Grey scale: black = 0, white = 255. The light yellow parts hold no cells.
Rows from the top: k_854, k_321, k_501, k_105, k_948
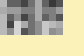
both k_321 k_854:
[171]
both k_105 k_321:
[171]
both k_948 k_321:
[156]
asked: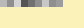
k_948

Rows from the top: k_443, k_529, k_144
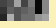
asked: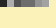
k_144
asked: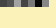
k_443

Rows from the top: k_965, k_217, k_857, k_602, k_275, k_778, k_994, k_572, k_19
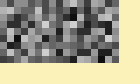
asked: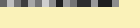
k_572
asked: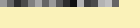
k_857

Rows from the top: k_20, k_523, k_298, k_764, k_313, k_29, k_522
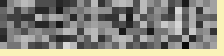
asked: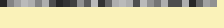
k_29
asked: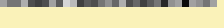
k_522
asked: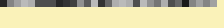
k_20

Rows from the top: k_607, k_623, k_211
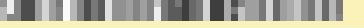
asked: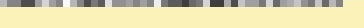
k_211
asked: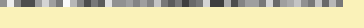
k_607

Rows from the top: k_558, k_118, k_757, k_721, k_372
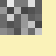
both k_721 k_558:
[94]
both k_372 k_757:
[107]
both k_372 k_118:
[82]
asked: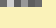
k_757

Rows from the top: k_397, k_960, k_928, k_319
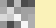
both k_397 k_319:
[75]
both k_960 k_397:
[161]
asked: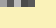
k_397
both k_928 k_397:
[161]
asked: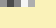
k_319
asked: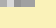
k_960

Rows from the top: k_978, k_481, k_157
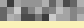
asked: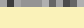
k_978
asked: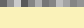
k_481
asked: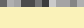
k_157

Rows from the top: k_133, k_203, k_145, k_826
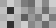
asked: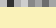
k_826
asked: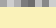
k_133
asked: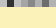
k_203

